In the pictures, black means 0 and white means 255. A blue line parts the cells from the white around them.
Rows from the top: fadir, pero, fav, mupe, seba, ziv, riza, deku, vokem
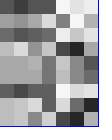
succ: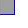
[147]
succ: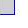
[72]

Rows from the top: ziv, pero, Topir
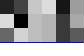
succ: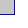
[220]
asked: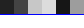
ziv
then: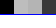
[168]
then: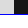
[157]
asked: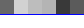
Topir

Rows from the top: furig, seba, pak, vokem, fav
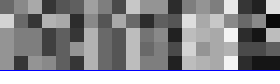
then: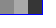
[85]
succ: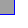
[126]
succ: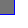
[137]

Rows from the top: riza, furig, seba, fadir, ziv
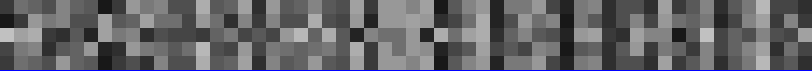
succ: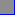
[35]
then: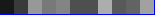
[47]
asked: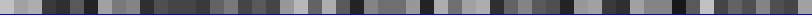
seba

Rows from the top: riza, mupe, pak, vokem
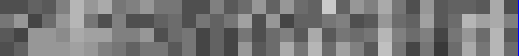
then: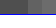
[79]
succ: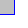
[118]
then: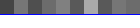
[118]
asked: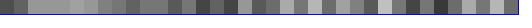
vokem
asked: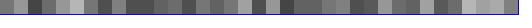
mupe
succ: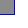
[170]

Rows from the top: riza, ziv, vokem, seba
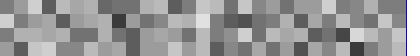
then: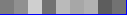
[70]
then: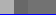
[177]
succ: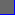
[114]
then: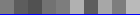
[135]
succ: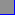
[207]

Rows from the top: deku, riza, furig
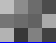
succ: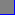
[65]
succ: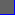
[170]

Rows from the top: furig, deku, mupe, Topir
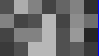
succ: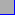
[130]
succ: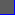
[58]
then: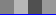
[37]
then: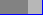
[80]
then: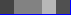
[153]
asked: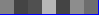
deku
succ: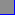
[110]

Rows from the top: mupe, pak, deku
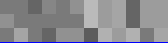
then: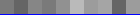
[156]
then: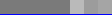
[101]
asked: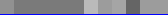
pak
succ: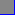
[122]

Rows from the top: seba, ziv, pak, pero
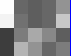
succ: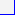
[113]
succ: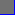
[94]
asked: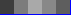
pak
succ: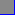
[94]

